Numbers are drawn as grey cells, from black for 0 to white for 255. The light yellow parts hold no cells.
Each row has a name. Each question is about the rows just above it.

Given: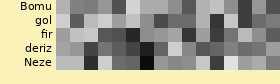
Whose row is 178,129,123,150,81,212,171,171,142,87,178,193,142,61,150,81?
Bomu
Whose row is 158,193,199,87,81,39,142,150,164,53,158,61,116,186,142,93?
fir
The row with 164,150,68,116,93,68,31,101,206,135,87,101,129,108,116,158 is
deriz
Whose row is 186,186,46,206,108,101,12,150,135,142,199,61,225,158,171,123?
Neze
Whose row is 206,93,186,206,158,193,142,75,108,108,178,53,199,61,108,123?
gol

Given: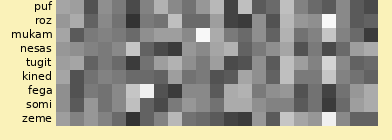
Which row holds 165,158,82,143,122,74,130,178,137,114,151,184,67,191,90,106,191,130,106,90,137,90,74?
puf
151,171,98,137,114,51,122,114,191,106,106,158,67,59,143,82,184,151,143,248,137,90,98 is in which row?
roz
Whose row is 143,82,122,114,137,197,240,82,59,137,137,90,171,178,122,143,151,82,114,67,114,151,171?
fega
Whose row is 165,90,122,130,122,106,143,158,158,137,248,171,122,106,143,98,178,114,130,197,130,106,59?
mukam

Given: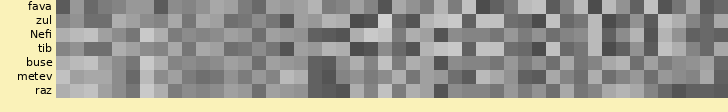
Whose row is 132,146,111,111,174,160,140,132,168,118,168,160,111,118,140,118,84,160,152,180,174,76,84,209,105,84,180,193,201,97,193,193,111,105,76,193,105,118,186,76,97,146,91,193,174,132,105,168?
zul
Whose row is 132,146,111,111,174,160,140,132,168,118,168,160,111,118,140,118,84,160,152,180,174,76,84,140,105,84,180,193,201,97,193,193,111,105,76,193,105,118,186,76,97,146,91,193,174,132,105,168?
tib
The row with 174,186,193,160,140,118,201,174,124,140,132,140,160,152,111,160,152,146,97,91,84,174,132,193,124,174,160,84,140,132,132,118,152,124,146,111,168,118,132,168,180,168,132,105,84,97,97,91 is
raz
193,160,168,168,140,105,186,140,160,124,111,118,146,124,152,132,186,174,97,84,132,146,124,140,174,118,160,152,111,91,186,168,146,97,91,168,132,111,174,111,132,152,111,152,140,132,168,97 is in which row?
metev

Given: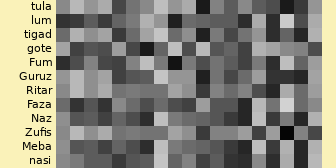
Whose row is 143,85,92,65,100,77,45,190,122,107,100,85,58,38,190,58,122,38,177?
Naz
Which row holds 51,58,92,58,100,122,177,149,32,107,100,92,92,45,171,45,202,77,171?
lum

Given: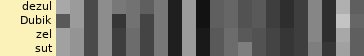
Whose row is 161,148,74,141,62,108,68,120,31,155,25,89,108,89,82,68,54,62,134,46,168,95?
zel
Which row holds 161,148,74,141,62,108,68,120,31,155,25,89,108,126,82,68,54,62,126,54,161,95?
sut

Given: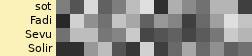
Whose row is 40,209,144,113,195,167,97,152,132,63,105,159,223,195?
Fadi
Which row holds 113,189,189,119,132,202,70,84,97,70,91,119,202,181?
Sevu
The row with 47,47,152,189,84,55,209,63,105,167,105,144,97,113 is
Solir

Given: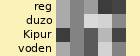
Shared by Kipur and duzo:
131
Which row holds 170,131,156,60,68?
reg
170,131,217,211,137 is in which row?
duzo
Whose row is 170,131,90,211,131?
voden

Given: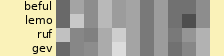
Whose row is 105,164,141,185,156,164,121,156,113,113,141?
beful
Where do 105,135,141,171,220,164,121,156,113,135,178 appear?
gev

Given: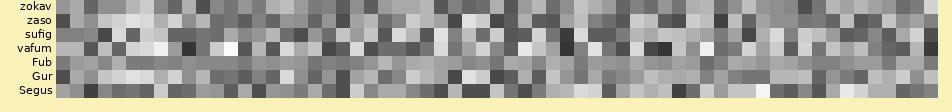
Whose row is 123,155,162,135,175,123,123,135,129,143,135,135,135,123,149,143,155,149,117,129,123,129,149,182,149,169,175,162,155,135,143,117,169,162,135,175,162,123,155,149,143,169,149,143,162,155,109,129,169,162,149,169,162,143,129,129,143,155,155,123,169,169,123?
Fub
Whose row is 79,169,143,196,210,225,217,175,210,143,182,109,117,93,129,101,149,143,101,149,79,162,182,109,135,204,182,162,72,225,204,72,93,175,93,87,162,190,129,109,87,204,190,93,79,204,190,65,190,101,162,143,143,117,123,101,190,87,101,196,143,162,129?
zaso
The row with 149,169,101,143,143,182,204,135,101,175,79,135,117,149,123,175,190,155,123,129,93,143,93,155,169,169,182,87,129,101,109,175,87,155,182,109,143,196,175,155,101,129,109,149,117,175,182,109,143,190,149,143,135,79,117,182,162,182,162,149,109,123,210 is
zokav

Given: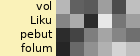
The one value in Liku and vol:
158
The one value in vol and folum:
191

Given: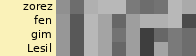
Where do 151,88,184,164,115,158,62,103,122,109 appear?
gim
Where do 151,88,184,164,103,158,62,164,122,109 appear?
Lesil
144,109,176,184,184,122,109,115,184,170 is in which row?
zorez
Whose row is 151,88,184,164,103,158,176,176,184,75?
fen

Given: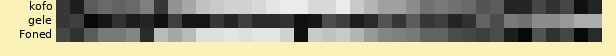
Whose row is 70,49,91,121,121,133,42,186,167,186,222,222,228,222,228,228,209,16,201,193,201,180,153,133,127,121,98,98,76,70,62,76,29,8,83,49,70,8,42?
Foned
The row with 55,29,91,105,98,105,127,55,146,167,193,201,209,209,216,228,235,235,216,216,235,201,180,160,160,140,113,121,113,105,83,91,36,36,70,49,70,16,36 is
kofo
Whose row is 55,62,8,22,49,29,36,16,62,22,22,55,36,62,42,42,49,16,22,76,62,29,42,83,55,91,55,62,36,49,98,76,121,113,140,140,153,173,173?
gele

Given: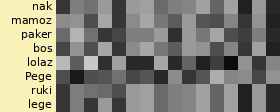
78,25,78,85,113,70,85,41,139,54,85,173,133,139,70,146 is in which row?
Pege
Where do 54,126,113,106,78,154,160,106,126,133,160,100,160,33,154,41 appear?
ruki

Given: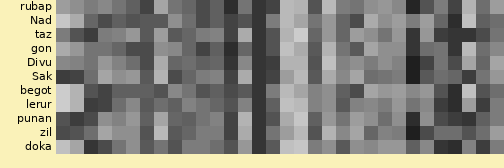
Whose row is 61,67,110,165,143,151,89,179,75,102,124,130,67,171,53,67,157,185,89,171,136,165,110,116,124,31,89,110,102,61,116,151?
Sak
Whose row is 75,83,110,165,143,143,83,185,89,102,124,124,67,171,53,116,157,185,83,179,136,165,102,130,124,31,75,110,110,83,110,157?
zil

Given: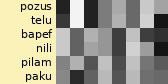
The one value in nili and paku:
98
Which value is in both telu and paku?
105
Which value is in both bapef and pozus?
201
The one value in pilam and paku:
84

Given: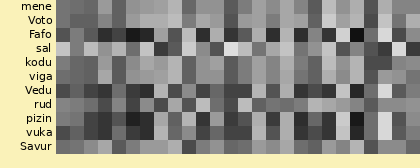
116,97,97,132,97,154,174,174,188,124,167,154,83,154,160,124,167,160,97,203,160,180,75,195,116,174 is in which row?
Voto
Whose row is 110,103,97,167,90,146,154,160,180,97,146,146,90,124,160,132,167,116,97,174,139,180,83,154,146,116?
viga
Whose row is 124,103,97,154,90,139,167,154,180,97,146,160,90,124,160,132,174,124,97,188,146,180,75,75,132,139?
kodu
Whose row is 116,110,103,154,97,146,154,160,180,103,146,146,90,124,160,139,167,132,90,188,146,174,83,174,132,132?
mene

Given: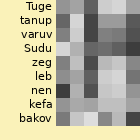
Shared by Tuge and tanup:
213
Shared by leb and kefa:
163
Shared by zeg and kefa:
191
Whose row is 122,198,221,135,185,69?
bakov
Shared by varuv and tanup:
69
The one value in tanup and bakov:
69

